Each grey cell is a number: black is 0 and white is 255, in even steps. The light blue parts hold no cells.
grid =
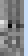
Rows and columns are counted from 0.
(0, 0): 154
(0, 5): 129
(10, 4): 88
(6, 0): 189
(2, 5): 128
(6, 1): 167
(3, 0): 156
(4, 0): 145
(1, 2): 105
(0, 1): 128
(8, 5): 139
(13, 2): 122
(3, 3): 124
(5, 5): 128
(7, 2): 104
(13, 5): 119
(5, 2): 61
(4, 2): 104
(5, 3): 106
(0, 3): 130
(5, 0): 229
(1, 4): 104
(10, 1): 94
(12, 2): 141
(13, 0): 99

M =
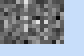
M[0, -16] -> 93
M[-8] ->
[108, 51, 96, 129, 89, 109, 107, 94, 99, 127, 110, 160, 110, 133, 77, 155]
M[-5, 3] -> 97
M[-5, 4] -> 91
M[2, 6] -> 149
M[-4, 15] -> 80
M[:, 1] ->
[67, 112, 147, 51, 123, 176, 172, 126, 107, 76, 72]
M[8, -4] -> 121
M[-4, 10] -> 71
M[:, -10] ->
[225, 178, 149, 107, 205, 117, 200, 201, 106, 106, 20]
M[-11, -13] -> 67
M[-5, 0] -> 80
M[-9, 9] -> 137
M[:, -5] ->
[76, 145, 76, 160, 98, 213, 83, 173, 119, 175, 94]
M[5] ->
[70, 176, 108, 147, 117, 109, 117, 83, 168, 228, 75, 213, 98, 88, 149, 96]
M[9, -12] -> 63
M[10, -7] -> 154
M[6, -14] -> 127
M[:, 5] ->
[121, 85, 108, 109, 156, 109, 123, 119, 92, 110, 90]
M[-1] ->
[101, 72, 80, 51, 109, 90, 20, 93, 135, 154, 96, 94, 94, 31, 165, 84]
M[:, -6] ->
[58, 69, 93, 110, 81, 75, 80, 71, 147, 83, 96]
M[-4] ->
[75, 126, 112, 86, 128, 119, 201, 69, 89, 150, 71, 173, 116, 74, 52, 80]
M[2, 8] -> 94
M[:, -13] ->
[67, 125, 83, 129, 143, 147, 97, 86, 126, 102, 51]
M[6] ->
[80, 172, 127, 97, 91, 123, 200, 119, 140, 126, 80, 83, 119, 129, 151, 92]
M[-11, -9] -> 135
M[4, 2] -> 111

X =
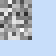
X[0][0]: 151
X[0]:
[151, 134, 242, 97, 161, 81, 164, 161]
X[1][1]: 137
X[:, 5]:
[81, 118, 137, 158, 125, 223, 100, 252, 130, 141]
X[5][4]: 215
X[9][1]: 126
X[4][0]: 211
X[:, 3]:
[97, 194, 150, 178, 224, 228, 182, 161, 95, 227]
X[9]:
[179, 126, 220, 227, 220, 141, 143, 73]
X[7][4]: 187
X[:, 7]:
[161, 112, 173, 152, 107, 167, 134, 210, 179, 73]
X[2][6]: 115
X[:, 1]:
[134, 137, 205, 235, 98, 118, 177, 153, 129, 126]
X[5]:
[147, 118, 158, 228, 215, 223, 92, 167]
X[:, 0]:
[151, 137, 215, 87, 211, 147, 61, 211, 156, 179]
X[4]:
[211, 98, 124, 224, 124, 125, 128, 107]
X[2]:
[215, 205, 239, 150, 166, 137, 115, 173]
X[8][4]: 201

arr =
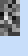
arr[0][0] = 90
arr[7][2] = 47
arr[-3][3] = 153
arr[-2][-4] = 105
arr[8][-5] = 109
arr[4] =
[49, 228, 130, 20, 80]
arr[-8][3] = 134
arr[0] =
[90, 92, 128, 36, 190]
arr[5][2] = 192
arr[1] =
[87, 143, 24, 134, 109]
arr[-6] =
[16, 189, 48, 143, 179]
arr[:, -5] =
[90, 87, 98, 16, 49, 164, 60, 129, 109]
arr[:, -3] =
[128, 24, 133, 48, 130, 192, 85, 47, 62]
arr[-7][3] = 83
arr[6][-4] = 81

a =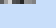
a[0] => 93
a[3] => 81

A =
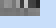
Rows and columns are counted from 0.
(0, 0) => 125
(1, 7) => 68
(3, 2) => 120
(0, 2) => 143
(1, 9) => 37
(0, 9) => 35
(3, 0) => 120
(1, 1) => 148
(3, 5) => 125
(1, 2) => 142
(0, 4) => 160
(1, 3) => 118

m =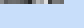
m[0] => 139
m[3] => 110
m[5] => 92
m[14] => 122
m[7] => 39
